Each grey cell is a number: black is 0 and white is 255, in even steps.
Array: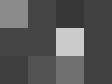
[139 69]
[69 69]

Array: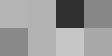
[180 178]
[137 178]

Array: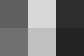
[95 216]
[112 192]

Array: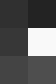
[48 35]
[55 249]

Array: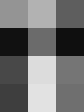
[148 178]
[17 107]

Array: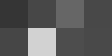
[53 71]
[70 210]

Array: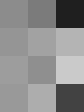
[140 123]
[149 162]
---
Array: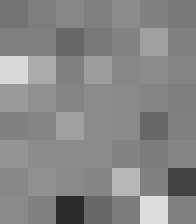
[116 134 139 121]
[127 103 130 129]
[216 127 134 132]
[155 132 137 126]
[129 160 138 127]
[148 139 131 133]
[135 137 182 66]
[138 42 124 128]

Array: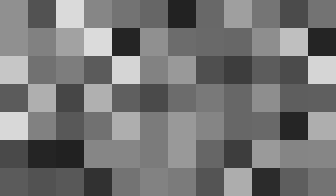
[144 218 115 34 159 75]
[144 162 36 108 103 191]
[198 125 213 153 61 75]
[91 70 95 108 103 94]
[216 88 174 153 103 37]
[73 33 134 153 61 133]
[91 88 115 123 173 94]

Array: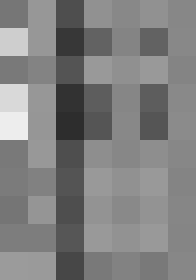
[118 78 136 135]
[206 55 132 136]
[121 84 144 132]
[217 50 134 137]
[237 45 136 139]
[121 78 135 135]
[123 84 145 132]
[117 78 137 134]
[125 86 146 133]
[155 71 130 135]

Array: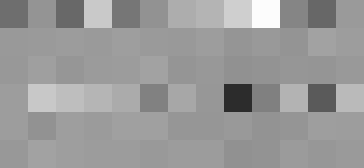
[110 104 118 173 207 133 154]
[153 156 158 153 149 148 157]
[152 150 156 149 145 150 153]
[157 190 171 167 44 179 186]
[157 158 160 150 153 149 157]
[152 158 156 156 145 155 154]

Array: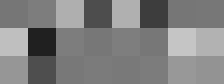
[118 175 176 118]
[191 125 126 197]
[150 120 121 152]

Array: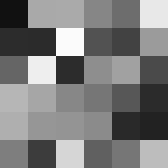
[17 170 109]
[44 251 66]
[101 44 161]
[182 135 87]
[175 148 41]
[126 214 118]

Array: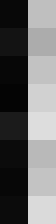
[8]
[19]
[7]
[4]
[27]
[11]
[7]
[11]

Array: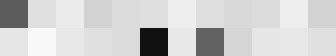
[92 235 219 237 217 237]
[230 231 219 232 213 232]

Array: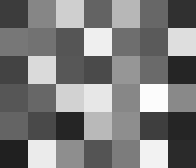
[60 207 183 48]
[119 85 110 222]
[67 87 150 37]
[86 210 135 137]
[100 37 142 37]
[32 142 124 42]
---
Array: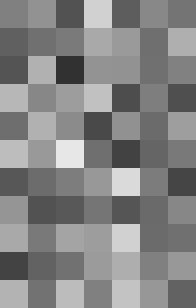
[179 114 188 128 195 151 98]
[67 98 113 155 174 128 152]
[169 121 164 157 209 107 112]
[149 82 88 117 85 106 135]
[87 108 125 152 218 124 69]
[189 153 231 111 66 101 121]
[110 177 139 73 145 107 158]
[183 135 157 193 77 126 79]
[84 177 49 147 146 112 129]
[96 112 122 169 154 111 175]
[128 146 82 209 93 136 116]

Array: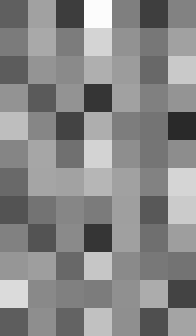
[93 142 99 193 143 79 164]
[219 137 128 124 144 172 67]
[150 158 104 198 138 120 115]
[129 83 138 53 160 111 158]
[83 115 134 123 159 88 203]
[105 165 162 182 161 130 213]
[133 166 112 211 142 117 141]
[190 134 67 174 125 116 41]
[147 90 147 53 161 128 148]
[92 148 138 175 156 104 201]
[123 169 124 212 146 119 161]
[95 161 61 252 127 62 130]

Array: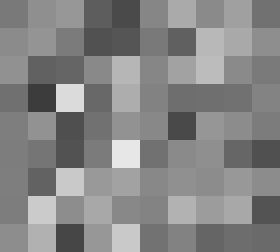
[141 177 70 151 201 114 130 101 109 106]
[125 203 141 168 136 131 178 156 168 83]
[126 98 201 153 162 136 144 140 152 140]
[125 117 82 123 231 113 138 143 102 80]
[126 146 79 113 146 136 73 150 140 124]
[112 60 219 104 173 130 110 111 113 131]
[145 97 101 137 182 134 162 188 138 122]
[139 148 123 81 85 121 96 184 169 142]
[121 143 151 93 74 134 170 138 160 113]

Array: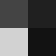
[210 18]
[68 32]

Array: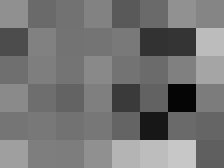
[159 126 125 144 180 189 199 95]
[117 120 114 119 100 23 106 101]
[138 110 99 127 58 98 5 124]
[111 126 116 137 115 107 128 165]
[76 129 115 116 121 50 52 188]
[144 106 114 130 89 106 145 133]

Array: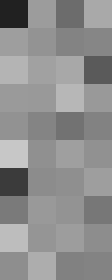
[142 173 129 131]
[189 149 157 141]
[122 153 147 119]
[59 140 143 158]
[199 144 159 145]
[146 132 114 130]
[154 153 183 153]
[180 161 168 90]
[158 147 131 134]
[33 156 108 169]

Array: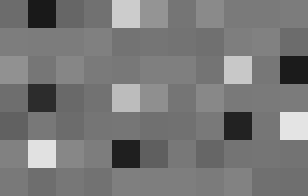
[121 110 119 114 127 126 126 123 130 112 111]
[129 225 135 125 31 95 120 102 116 117 115]
[97 120 108 117 118 112 113 121 34 118 228]
[110 44 105 114 188 143 117 136 121 122 123]
[145 118 134 122 120 127 127 116 200 119 27]
[125 124 124 128 115 117 115 112 126 129 108]
[108 25 102 113 204 148 117 138 122 122 124]
